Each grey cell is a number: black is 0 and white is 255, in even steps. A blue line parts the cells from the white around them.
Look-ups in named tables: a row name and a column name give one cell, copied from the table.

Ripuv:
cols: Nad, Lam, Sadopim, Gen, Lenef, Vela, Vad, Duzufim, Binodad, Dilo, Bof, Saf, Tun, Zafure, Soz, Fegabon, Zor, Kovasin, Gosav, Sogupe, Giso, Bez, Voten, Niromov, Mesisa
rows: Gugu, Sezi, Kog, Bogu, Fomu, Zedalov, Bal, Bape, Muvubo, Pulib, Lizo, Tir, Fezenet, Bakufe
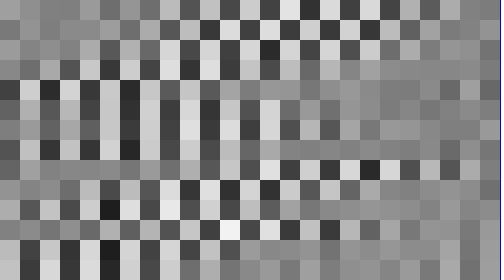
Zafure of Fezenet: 136
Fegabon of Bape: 128
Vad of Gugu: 149
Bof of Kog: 213
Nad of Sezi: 121
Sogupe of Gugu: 68
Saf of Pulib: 49
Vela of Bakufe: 39
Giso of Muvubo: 79
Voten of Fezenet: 164
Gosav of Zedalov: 140
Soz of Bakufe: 121
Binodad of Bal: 65
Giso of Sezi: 96
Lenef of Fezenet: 215
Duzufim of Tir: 180

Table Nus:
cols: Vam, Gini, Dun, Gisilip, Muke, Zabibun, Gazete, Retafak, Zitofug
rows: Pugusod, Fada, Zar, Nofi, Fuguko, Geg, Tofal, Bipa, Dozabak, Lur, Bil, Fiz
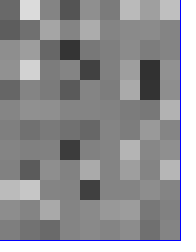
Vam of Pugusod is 105
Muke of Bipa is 129
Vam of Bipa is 132
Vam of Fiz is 126
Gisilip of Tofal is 113
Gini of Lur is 198
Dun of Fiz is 106
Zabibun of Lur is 132
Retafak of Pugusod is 159
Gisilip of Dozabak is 130

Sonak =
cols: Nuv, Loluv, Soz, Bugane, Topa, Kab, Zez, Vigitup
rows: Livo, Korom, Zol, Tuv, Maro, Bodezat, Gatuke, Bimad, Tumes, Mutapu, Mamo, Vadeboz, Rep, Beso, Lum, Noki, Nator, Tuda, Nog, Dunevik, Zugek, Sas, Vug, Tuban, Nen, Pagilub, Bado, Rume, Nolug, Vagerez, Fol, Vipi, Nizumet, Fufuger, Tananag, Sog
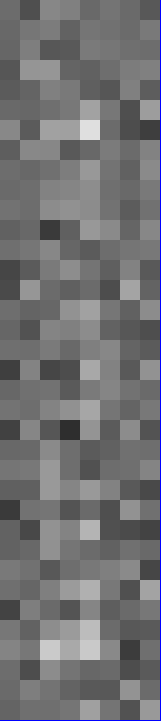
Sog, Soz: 111
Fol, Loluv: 126
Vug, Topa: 91
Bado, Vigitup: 67
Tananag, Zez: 147
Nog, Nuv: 63
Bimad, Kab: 123
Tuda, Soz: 122
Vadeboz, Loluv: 104
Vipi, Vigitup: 90
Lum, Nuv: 74
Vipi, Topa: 188
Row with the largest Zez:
Lum

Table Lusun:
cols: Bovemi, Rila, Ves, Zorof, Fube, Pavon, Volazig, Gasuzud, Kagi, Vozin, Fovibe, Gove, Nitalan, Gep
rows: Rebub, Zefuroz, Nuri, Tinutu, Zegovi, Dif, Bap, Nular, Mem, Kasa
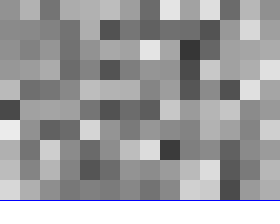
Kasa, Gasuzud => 115
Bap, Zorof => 107
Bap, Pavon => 148
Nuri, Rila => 130
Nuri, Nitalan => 165
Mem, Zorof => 131
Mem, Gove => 89
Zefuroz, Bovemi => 138
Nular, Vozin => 127
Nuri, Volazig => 162
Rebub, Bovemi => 146
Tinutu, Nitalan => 174
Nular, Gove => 97
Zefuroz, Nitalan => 216
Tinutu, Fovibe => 200
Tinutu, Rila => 156
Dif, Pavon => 82
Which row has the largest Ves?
Nular

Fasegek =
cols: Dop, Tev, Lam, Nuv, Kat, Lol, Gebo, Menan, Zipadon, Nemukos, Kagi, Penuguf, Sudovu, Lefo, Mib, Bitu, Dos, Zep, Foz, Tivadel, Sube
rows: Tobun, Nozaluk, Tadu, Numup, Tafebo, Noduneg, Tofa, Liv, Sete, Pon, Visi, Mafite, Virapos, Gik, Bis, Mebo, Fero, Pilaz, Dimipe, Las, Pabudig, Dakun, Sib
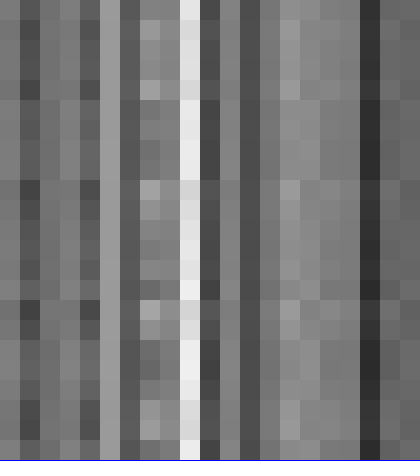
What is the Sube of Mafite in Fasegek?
103
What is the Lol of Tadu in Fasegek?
154
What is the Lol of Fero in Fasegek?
155
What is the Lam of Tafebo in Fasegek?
116
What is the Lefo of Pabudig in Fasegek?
121
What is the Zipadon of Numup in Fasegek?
131
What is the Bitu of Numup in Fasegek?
136
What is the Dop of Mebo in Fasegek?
113
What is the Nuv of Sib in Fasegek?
128
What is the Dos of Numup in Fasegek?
128
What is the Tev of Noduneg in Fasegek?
89
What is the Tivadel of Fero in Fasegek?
105
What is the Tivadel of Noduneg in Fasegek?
99
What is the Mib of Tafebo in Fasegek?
153
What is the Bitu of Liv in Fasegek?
141
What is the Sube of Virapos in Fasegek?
104
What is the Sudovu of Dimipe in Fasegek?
76

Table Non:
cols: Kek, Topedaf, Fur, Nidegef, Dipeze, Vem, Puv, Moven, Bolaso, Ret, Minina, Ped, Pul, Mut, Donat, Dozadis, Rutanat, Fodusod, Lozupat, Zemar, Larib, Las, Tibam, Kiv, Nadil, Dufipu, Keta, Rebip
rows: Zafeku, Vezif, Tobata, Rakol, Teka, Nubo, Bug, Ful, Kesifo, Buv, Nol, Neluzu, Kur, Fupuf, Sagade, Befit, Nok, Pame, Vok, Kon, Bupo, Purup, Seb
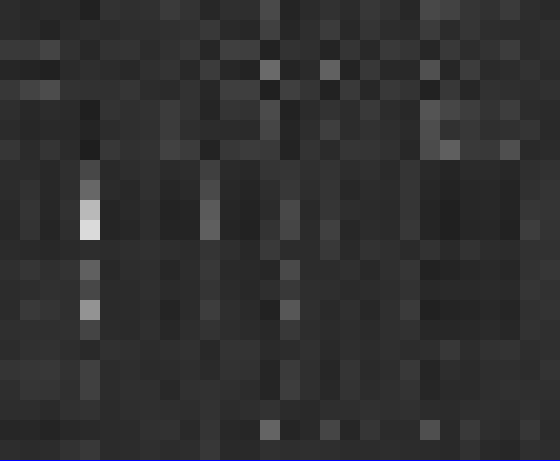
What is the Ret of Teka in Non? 50
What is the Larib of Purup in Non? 43
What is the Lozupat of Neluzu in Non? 44
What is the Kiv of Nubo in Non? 61
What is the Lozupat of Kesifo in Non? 47
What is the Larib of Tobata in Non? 52
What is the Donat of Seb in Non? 46
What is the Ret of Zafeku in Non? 51
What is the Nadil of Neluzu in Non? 39
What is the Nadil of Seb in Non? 41
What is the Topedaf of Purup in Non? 39
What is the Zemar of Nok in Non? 47
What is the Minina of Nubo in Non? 37
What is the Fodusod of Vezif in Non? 40
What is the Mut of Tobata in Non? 34
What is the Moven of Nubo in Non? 49
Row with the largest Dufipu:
Ful

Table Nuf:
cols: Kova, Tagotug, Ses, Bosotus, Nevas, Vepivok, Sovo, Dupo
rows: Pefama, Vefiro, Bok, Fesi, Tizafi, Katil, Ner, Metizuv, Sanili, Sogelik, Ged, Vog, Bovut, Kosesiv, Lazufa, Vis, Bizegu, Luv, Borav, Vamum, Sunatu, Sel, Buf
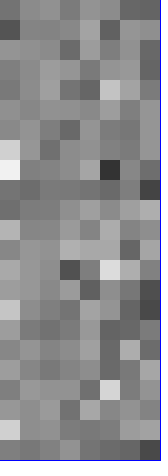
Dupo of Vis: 73
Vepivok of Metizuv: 129
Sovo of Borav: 121
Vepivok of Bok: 126
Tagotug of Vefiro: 132
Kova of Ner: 137
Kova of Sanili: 241
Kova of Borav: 157
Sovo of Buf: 102
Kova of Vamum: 127
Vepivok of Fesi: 148
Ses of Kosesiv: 142
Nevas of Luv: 160
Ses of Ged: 125
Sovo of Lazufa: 119
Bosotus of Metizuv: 140
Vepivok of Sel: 125
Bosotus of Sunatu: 114
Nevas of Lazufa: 96
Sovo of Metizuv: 123

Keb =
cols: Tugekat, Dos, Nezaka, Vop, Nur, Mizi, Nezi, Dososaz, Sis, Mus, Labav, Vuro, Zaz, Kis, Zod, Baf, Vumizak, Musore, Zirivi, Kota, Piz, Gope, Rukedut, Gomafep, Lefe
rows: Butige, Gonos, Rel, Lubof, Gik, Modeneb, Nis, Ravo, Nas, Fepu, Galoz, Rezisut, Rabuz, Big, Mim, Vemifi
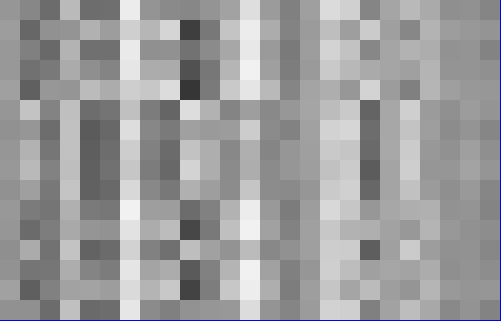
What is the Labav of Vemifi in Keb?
150
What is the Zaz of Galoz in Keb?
236
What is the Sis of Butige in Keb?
138
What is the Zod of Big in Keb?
128
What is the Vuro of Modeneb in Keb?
132
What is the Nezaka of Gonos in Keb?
145
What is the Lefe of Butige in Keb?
133
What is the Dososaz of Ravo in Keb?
129
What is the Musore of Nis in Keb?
214
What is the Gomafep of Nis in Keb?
148
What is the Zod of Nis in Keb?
130
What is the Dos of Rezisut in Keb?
107
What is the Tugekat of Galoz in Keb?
152
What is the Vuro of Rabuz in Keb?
147
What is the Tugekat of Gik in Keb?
160
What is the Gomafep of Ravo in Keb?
159
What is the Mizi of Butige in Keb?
111
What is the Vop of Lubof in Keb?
171
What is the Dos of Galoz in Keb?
123

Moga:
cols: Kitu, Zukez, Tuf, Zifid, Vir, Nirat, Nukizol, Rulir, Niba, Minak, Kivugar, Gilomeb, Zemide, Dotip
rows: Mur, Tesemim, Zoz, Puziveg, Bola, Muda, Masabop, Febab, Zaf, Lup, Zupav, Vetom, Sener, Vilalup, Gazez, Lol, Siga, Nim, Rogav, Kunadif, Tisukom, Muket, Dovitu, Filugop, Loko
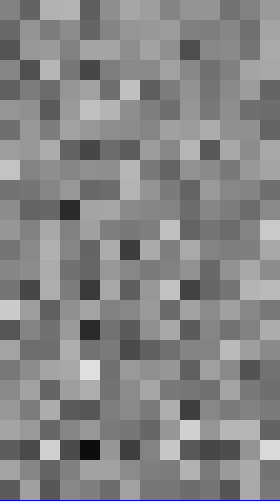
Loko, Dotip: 120
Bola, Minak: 146
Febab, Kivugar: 89
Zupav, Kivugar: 134
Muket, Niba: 150
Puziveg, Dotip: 167
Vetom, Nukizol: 121
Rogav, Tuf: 164
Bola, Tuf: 108
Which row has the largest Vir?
Rogav

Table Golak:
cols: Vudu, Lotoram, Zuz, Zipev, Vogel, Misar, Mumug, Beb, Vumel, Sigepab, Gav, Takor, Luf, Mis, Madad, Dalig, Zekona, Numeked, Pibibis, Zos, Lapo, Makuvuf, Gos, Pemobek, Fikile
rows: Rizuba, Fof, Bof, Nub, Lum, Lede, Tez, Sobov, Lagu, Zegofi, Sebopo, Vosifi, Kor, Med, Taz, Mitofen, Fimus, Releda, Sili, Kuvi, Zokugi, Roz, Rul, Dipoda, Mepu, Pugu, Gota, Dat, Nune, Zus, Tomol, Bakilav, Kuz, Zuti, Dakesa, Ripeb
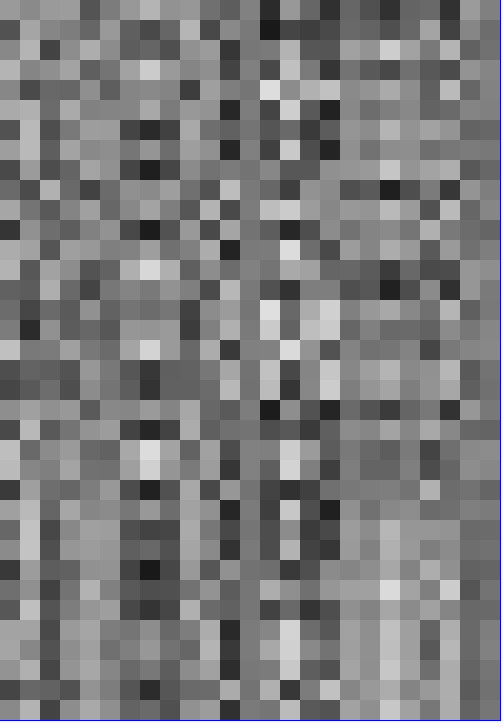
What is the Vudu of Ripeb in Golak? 137
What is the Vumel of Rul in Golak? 163
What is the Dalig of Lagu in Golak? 87
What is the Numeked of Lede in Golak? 136
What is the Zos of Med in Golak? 59
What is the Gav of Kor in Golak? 172
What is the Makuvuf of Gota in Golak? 150
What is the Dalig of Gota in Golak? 59
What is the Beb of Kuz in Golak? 151
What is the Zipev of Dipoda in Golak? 164

